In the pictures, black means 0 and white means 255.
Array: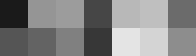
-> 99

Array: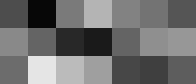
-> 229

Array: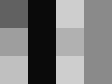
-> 10

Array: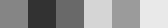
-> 50

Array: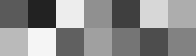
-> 245

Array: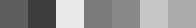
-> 61
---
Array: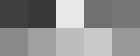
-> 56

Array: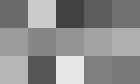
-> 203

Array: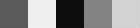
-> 239

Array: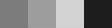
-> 157

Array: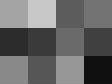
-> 200

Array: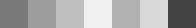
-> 157

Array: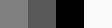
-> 88
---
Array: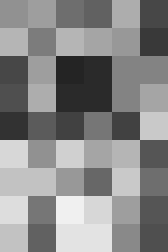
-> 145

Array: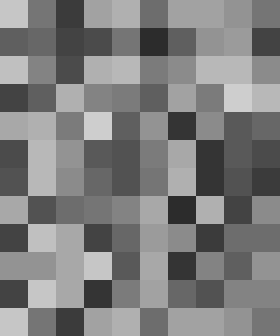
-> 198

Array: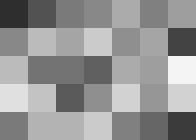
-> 46

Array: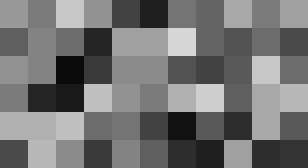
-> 153

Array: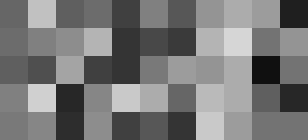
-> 102

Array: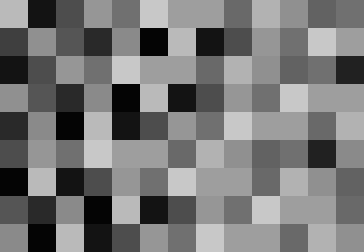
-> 186

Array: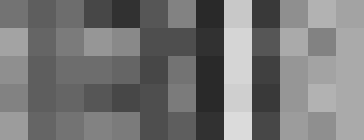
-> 115

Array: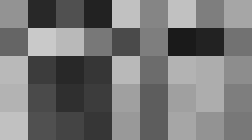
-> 147

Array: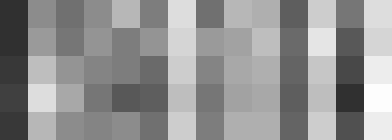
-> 48
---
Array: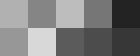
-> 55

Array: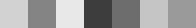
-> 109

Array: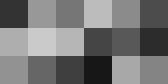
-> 44

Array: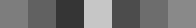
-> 76

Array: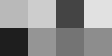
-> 68

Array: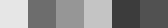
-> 81

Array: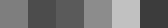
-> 76
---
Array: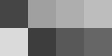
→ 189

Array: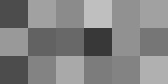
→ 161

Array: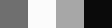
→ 10

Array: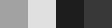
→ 56

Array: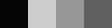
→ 96

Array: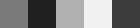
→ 60

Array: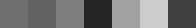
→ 65
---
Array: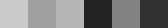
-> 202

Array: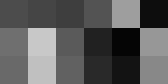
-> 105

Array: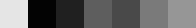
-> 229

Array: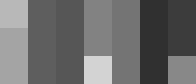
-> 164

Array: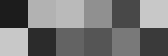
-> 200

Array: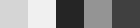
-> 213

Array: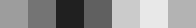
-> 157

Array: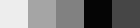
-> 237

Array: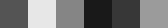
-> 84

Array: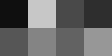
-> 86
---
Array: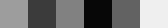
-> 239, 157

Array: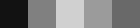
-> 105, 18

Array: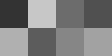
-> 80, 176

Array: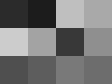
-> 169, 79

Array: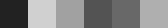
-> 175, 34

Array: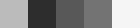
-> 245, 187

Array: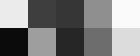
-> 250, 11
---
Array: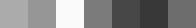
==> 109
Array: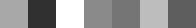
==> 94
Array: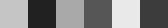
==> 60
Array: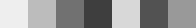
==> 153
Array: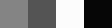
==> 6
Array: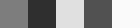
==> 250
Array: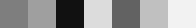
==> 242
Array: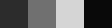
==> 9
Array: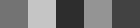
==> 66
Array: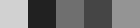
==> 148
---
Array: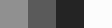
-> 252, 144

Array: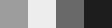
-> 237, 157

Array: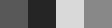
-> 217, 136

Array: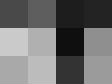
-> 202, 188

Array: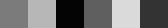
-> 218, 183

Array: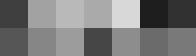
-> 216, 185

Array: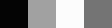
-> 252, 161

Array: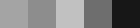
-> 193, 164

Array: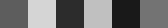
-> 213, 192
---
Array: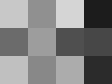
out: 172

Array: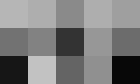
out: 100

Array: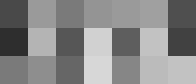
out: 102

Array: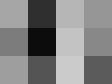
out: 203

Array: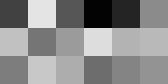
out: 173

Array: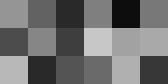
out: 84

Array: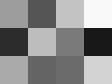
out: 107
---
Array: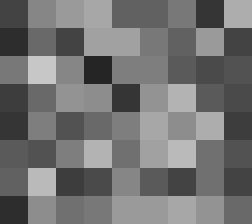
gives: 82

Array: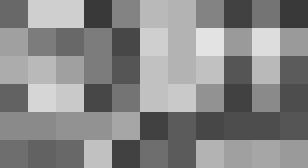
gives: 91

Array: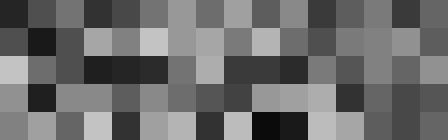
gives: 145

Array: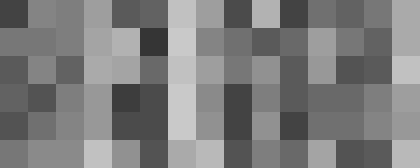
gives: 193

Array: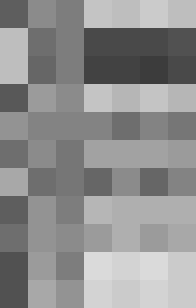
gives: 73

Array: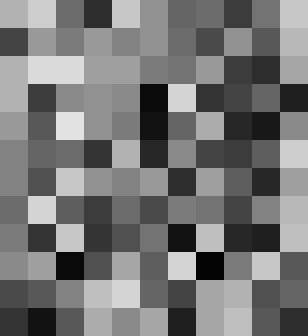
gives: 166

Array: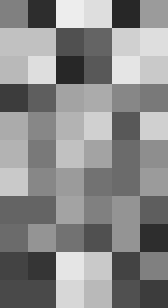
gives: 201
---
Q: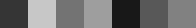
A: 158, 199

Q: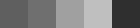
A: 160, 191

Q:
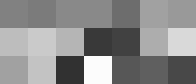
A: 57, 252

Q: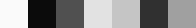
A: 226, 250

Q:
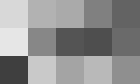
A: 84, 230

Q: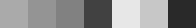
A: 65, 231

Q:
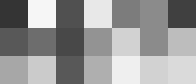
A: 147, 246

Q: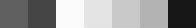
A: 228, 250
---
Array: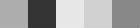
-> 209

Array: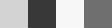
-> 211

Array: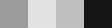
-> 191

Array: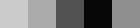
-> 170

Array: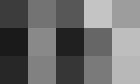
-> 190

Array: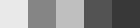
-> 191

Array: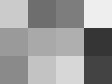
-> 215
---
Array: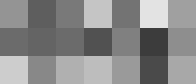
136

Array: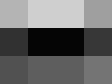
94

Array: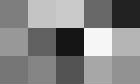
132

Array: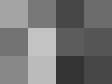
187

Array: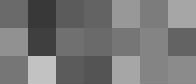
194

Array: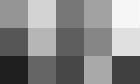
101
